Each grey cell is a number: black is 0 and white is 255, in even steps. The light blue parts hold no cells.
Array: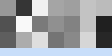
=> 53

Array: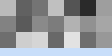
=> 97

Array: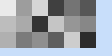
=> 157

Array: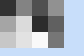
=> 131

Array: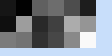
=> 1

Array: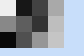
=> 23
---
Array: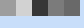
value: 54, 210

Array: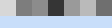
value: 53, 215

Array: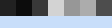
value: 211, 211

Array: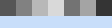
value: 217, 217

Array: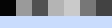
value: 179, 201

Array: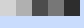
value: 76, 212

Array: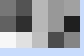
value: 182, 246

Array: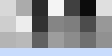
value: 131, 243

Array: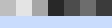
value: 40, 228
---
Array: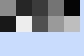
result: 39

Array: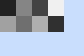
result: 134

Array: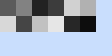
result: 129

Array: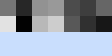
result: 39

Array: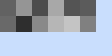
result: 149

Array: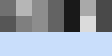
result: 182

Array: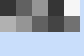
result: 97
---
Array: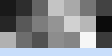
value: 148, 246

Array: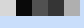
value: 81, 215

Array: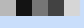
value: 118, 214

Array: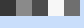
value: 76, 247

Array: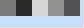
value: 213, 213

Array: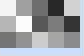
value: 89, 251

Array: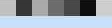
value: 109, 206

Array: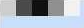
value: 16, 241
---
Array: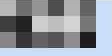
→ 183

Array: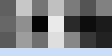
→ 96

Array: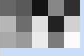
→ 103

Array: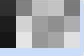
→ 48

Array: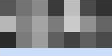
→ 87

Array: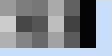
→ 154

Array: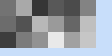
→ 115

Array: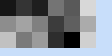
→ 22
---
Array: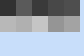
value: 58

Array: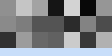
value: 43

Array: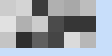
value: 75

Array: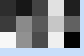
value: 89

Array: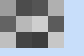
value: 184

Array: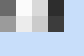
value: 251

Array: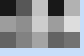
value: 205

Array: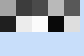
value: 74
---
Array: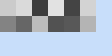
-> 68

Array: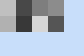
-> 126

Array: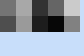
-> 101

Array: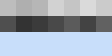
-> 218

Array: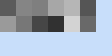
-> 182

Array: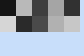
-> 165
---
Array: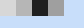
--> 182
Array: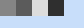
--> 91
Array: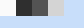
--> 47
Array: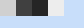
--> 64
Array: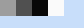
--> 80
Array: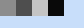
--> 78
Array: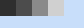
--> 76
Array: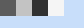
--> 195
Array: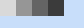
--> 150
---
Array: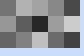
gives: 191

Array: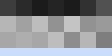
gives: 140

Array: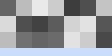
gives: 226

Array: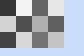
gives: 216

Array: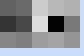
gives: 157

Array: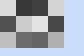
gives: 108

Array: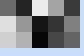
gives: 7

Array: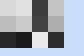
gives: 26
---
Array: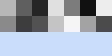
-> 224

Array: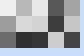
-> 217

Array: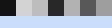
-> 177

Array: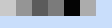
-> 149

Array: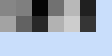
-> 178

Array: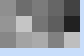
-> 170

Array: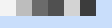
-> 189

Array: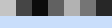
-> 117
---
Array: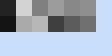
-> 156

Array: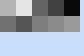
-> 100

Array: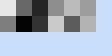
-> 142

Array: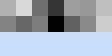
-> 158

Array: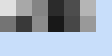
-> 43

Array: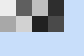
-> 95

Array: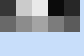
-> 233

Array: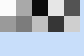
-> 12

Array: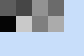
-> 70

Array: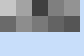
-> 63
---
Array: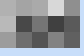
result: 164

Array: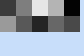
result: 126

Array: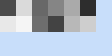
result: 218

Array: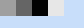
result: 101

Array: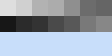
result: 208

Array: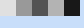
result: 153

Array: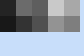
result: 107

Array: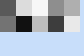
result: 220

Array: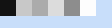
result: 200
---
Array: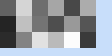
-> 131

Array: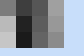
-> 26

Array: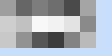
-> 146

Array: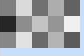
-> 226

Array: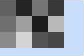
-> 212

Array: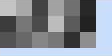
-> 104
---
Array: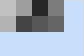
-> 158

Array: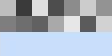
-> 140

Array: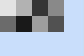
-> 178

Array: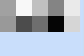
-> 192

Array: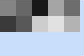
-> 24

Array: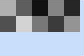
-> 17

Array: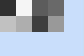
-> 245
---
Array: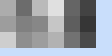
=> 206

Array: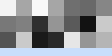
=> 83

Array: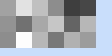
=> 140

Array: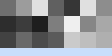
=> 67

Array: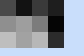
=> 190

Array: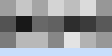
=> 123

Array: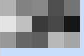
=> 152
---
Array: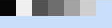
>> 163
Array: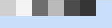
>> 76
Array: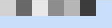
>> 182
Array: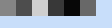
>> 7
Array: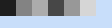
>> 152
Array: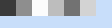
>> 114
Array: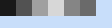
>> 133
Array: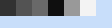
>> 153
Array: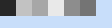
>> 141
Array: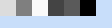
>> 90
